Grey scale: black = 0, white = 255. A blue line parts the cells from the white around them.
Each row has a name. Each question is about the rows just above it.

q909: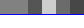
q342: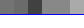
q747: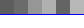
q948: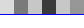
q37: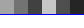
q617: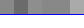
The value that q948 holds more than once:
[199]
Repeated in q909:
[129]
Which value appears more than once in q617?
[136]
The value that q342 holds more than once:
[136]

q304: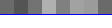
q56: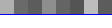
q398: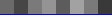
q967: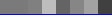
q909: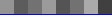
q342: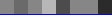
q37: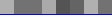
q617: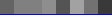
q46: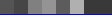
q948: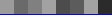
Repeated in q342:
[134]
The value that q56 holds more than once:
[92]
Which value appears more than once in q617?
[128]
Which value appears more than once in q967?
[122]
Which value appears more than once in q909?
[114]
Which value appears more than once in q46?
[57]

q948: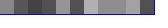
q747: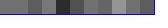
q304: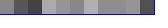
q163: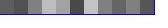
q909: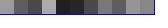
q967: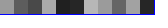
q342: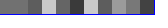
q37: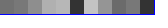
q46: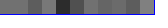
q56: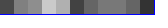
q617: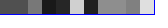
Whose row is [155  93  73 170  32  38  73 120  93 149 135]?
q909
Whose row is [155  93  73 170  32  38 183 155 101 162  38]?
q967

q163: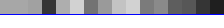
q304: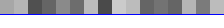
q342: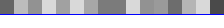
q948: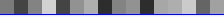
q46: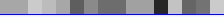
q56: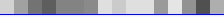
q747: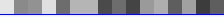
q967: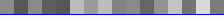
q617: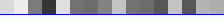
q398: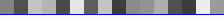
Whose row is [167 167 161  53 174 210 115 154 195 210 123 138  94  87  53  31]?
q163
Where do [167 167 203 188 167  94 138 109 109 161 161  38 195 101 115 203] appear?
q46
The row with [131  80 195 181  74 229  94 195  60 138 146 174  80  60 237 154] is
q398

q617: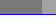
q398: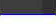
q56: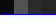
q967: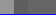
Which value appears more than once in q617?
[121]
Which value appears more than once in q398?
[61]
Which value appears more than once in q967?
[102]
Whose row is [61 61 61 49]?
q398
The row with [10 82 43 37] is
q56

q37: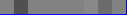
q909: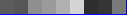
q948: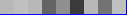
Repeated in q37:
[130]
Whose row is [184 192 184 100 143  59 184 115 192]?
q948
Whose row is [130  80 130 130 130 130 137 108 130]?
q37
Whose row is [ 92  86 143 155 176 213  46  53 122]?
q909

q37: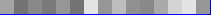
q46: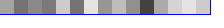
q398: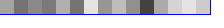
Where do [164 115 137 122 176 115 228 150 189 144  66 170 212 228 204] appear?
q398
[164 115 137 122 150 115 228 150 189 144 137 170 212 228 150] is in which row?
q37

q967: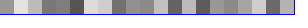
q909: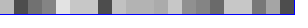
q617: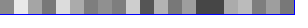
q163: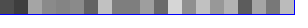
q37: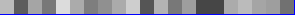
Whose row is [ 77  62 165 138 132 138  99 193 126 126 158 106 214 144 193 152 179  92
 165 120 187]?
q163
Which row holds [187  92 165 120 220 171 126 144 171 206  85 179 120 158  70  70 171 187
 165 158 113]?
q37
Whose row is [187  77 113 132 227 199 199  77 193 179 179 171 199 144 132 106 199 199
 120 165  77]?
q909

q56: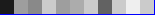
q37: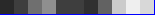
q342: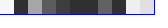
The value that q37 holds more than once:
[62]
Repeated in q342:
[48]
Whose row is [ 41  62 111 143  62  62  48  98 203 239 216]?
q37
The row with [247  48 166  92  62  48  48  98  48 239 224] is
q342

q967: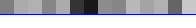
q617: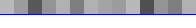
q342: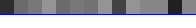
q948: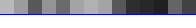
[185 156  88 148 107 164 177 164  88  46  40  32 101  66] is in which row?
q948
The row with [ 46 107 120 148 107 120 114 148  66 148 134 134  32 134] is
q342
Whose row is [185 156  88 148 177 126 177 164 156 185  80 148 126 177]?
q617

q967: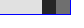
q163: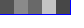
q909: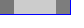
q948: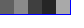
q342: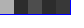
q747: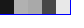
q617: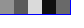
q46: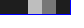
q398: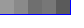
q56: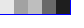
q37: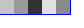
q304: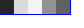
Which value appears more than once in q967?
[225]
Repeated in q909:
[204]
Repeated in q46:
[30]

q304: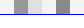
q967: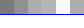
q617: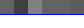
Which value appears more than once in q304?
[243]
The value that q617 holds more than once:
[99]
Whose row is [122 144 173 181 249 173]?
q967
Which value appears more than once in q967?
[173]

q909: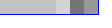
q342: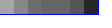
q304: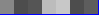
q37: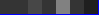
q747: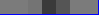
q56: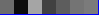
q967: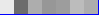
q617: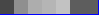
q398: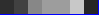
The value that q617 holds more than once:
[93]
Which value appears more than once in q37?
[52]
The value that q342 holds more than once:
[101]
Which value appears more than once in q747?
[123]
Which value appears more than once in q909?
[194]

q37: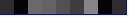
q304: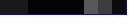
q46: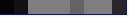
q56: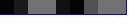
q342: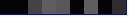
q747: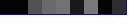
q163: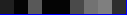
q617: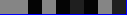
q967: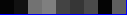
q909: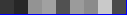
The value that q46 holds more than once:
[127]
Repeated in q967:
[4]
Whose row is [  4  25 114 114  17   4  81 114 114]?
q56
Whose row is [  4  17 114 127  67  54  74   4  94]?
q967
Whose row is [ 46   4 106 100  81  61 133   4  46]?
q37
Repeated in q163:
[4]

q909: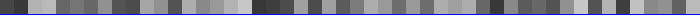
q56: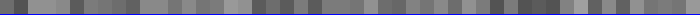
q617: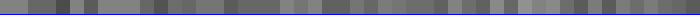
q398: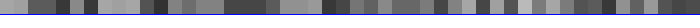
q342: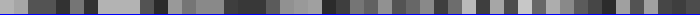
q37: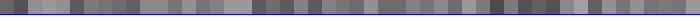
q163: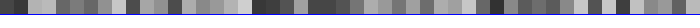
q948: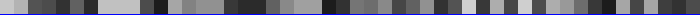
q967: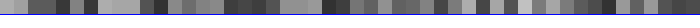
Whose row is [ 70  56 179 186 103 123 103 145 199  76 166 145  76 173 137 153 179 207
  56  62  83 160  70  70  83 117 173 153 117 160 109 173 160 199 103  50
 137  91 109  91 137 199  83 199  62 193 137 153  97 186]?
q163
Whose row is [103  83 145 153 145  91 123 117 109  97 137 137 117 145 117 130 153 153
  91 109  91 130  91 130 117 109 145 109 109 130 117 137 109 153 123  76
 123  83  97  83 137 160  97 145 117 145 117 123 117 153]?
q37
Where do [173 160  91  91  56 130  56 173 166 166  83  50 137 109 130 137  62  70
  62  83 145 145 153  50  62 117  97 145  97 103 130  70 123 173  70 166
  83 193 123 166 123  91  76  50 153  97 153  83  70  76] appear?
q967

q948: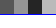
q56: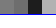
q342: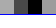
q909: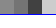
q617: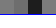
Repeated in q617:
[123]
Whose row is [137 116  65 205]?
q909

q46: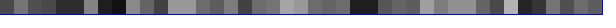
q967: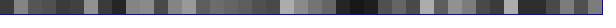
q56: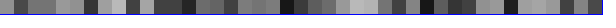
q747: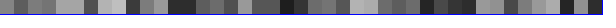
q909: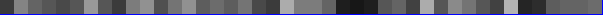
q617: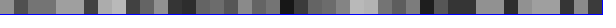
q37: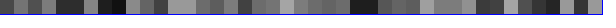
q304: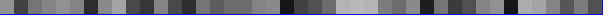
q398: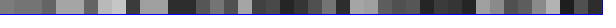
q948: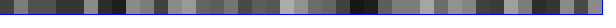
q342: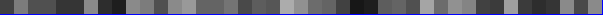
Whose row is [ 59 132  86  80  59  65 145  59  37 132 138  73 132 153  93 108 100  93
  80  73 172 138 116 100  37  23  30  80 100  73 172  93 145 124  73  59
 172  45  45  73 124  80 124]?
q967
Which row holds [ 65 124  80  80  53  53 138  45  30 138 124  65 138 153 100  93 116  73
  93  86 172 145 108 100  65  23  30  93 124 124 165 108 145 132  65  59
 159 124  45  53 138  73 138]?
q948
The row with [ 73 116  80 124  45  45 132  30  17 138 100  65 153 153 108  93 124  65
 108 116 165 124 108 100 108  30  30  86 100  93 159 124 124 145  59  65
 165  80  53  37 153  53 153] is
q37
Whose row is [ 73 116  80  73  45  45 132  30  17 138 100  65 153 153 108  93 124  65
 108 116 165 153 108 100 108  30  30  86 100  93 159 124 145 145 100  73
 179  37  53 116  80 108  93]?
q46
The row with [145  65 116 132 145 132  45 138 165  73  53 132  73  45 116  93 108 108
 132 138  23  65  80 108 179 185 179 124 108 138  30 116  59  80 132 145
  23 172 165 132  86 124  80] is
q304

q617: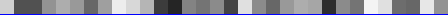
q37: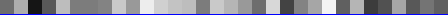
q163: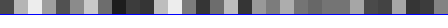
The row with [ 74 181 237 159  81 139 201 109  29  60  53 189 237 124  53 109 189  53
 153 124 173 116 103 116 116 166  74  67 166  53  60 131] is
q163
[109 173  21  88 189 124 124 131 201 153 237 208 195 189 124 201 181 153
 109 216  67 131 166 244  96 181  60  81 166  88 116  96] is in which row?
q37
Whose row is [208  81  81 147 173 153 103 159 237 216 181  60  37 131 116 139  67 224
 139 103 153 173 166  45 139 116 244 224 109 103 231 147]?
q617

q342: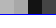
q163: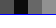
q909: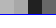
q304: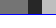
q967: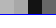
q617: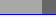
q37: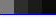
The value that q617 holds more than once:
[168]
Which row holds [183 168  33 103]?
q909
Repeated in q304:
[116]
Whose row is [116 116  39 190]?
q304

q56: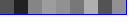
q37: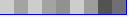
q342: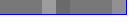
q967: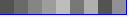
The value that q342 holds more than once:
[120]
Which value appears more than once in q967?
[83]
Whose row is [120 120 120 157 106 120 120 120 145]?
q342
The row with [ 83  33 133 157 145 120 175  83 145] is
q56
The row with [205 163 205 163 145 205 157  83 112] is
q37

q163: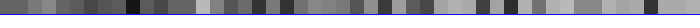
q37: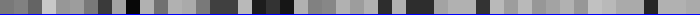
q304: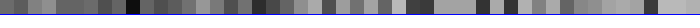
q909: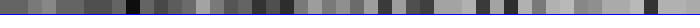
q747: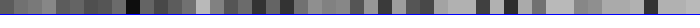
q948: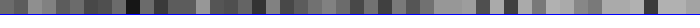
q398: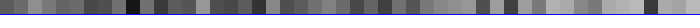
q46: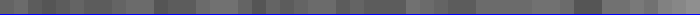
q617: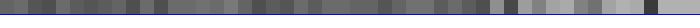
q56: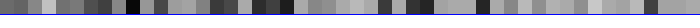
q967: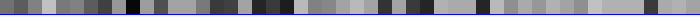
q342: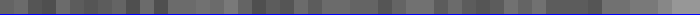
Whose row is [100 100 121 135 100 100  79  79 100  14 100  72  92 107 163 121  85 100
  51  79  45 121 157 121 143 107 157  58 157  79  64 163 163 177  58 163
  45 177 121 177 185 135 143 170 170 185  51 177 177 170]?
q909
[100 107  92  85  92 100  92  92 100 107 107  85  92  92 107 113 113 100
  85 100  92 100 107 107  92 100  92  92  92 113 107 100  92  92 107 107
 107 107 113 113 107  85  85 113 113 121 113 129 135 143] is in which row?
q46
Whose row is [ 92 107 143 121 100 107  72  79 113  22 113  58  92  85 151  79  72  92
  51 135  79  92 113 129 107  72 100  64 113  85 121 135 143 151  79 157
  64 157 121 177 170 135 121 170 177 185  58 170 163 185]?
q398

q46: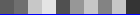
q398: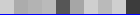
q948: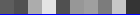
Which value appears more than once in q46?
[199]
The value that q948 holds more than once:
[80]
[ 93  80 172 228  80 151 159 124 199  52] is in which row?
q948
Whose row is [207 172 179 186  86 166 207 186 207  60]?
q398

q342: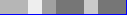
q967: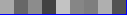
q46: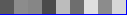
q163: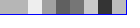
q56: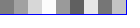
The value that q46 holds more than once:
[140]
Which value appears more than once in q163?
[182]

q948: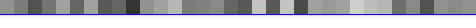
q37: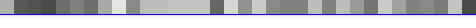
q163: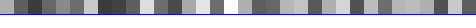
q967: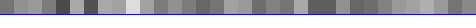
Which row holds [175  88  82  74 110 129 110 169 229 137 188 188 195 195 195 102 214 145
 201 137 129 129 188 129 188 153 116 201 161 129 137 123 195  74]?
q37
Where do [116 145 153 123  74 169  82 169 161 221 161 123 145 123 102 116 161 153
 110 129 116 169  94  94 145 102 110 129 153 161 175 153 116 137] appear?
q967

